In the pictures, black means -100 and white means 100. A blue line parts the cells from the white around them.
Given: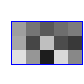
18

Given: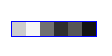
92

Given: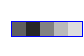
-69

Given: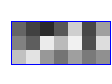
78

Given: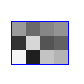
-76

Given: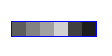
3

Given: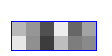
13
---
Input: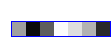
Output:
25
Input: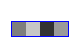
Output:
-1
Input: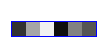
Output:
-61
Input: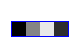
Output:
-99
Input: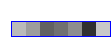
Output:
46
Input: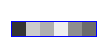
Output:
-59
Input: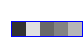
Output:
-61
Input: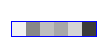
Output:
89
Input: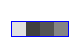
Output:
76
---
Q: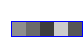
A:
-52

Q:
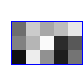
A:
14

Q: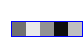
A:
15

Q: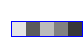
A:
47

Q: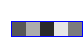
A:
-67

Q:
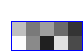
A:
-75
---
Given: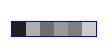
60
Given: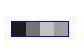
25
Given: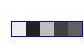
-25
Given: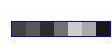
-82
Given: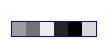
69
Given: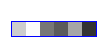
-61
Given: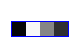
-62
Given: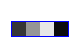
-91
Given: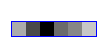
56
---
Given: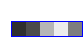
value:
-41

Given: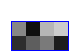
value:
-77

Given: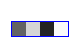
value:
-22

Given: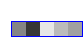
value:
4

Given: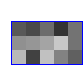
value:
-49

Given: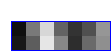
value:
-82

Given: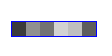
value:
-27
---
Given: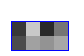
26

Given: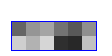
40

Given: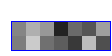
59

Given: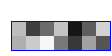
59

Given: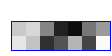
53

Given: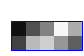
46
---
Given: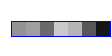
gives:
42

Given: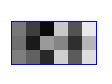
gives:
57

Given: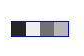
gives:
87

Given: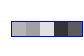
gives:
76

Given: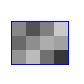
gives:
-35

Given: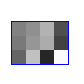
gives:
13
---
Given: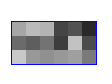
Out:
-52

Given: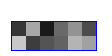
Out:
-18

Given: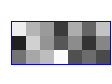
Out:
10

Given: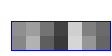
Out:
62

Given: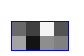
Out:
-50

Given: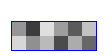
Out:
24

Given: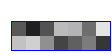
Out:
41
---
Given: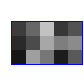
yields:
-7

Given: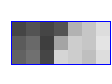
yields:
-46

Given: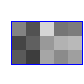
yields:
30

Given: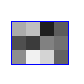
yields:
66

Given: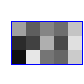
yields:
-8

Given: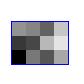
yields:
-33

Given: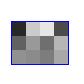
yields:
-2

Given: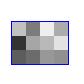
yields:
19

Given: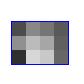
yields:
57
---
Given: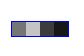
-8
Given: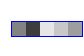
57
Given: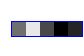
-13
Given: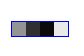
16
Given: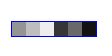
49
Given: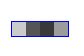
22
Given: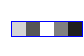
66
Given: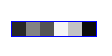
53
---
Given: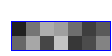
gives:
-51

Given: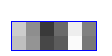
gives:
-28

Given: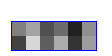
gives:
-48

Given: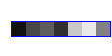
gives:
-44

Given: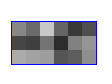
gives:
-50

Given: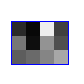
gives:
-67

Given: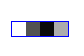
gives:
35

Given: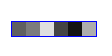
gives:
-25
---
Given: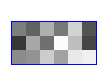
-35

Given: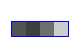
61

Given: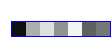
-7

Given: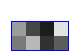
77

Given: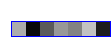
-77

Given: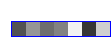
62

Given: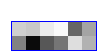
29

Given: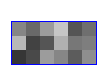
-13
